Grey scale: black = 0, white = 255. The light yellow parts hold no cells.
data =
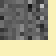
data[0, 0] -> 75
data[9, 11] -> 68
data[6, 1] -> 89
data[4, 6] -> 91
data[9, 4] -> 124
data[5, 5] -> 85
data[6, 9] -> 70
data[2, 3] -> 87
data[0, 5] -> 115
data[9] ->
[56, 74, 94, 85, 124, 142, 98, 42, 114, 131, 89, 68]
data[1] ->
[74, 117, 80, 87, 83, 88, 93, 20, 87, 76, 191, 87]
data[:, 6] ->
[89, 93, 90, 93, 91, 96, 93, 97, 92, 98]
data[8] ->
[85, 96, 104, 88, 112, 66, 92, 100, 101, 97, 82, 106]
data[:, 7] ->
[155, 20, 44, 118, 120, 78, 115, 79, 100, 42]
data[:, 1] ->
[93, 117, 104, 95, 113, 90, 89, 67, 96, 74]
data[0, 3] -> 102
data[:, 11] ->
[108, 87, 103, 100, 83, 106, 94, 71, 106, 68]
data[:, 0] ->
[75, 74, 114, 91, 36, 110, 113, 52, 85, 56]
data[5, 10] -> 96
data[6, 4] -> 110
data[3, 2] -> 95
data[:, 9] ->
[55, 76, 55, 95, 53, 121, 70, 129, 97, 131]
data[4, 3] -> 90
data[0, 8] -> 105
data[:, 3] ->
[102, 87, 87, 96, 90, 98, 104, 86, 88, 85]
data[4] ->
[36, 113, 106, 90, 110, 107, 91, 120, 101, 53, 156, 83]

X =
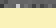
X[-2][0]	93
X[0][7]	106
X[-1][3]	98
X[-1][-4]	70
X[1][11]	89
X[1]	[56, 110, 104, 98, 204, 97, 116, 99, 66, 105, 70, 89, 112, 87]
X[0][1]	79
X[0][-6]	100
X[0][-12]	103

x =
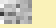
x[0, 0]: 229
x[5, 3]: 189
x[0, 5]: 180
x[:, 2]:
[222, 178, 203, 114, 189, 144]
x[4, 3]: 189
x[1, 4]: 115
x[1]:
[250, 180, 178, 196, 115, 183, 185, 144]
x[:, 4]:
[197, 115, 228, 190, 152, 115]
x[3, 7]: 198
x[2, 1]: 202
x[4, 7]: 135
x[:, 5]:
[180, 183, 177, 180, 166, 192]

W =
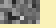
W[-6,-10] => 95
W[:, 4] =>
[113, 131, 116, 139, 62, 147]
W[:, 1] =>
[160, 160, 100, 88, 109, 88]
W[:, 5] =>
[142, 105, 100, 87, 207, 85]
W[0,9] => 100
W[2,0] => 100
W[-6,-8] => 136
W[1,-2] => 50
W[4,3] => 36
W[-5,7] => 149
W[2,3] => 148
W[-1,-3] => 124
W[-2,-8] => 39
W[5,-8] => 67

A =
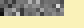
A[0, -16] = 114
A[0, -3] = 113
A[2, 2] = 133
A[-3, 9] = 139
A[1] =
[91, 103, 49, 109, 130, 101, 147, 120, 144, 139, 107, 126, 116, 83, 216, 99]
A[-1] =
[15, 149, 123, 87, 196, 57, 118, 97, 114, 143, 66, 122, 112, 138, 117, 126]
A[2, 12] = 133
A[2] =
[37, 128, 133, 165, 102, 57, 112, 115, 119, 85, 164, 118, 133, 123, 83, 150]
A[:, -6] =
[98, 107, 164, 66]
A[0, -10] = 114
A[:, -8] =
[114, 144, 119, 114]
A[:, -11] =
[122, 101, 57, 57]
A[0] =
[114, 71, 113, 58, 118, 122, 114, 176, 114, 178, 98, 115, 110, 113, 103, 76]
